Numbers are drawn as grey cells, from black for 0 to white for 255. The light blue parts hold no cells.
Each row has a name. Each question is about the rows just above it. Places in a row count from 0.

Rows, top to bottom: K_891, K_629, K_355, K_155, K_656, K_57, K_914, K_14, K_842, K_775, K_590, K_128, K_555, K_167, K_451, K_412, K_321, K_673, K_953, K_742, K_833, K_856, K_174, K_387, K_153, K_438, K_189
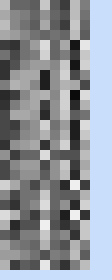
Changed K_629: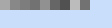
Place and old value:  3, [102]
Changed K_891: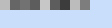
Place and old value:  2, [102]
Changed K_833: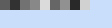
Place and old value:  0, [81]
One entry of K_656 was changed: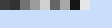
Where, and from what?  4, [219]
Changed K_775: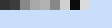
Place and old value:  0, [41]

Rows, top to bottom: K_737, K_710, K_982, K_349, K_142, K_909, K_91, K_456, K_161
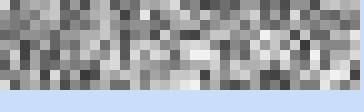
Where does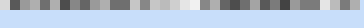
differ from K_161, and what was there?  33, [175]
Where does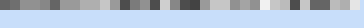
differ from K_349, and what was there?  11, [164]
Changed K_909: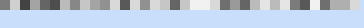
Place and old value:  22, [101]
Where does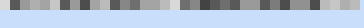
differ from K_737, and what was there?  14, [175]
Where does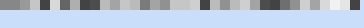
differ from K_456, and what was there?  8, [57]

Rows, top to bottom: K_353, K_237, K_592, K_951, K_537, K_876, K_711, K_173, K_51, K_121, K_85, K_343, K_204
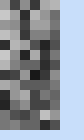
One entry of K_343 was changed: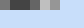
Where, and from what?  1, [80]
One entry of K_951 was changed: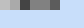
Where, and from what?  2, [56]
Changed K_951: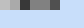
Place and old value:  5, [92]
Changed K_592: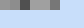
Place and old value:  2, [68]

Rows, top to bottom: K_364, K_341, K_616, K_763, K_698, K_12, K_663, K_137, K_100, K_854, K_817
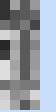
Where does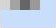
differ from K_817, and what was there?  2, [90]
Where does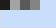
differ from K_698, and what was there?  0, [39]
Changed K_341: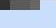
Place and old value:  1, [81]

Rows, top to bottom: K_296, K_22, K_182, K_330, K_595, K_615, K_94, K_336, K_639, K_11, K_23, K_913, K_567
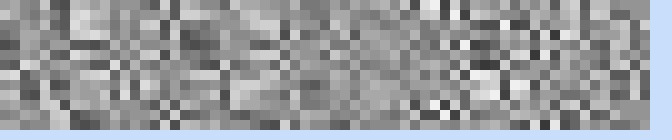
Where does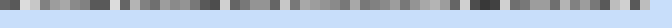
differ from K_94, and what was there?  51, [101]
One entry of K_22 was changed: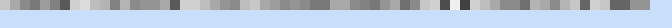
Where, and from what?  27, [168]

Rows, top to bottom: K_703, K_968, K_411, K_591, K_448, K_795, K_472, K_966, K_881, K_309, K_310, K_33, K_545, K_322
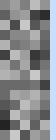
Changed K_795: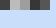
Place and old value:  4, [75]
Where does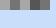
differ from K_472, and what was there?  3, [75]
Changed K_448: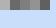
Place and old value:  1, [116]
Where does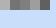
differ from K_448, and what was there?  3, [147]

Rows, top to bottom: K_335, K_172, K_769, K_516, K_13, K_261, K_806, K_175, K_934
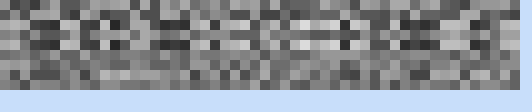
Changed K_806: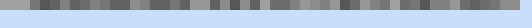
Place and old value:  1, [151]
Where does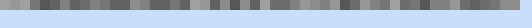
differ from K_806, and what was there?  19, [151]

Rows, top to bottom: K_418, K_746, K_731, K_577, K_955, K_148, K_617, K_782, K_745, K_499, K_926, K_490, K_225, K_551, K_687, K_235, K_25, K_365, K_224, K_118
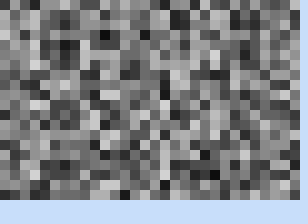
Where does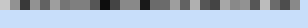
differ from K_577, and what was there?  26, [176]
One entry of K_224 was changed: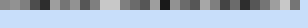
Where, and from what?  7, [137]
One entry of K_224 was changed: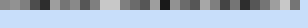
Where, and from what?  23, [107]

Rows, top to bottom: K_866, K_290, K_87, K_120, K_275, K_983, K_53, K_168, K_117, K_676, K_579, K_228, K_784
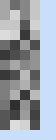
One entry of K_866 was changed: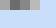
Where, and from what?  3, [198]
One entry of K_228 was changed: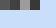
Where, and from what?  3, [65]
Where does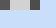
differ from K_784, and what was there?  1, [220]
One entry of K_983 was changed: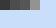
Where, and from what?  2, [98]
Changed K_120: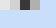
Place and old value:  0, [220]
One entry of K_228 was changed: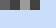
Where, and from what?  0, [86]

